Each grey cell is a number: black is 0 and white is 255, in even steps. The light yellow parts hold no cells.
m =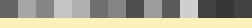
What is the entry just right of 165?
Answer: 133
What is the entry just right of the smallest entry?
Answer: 66
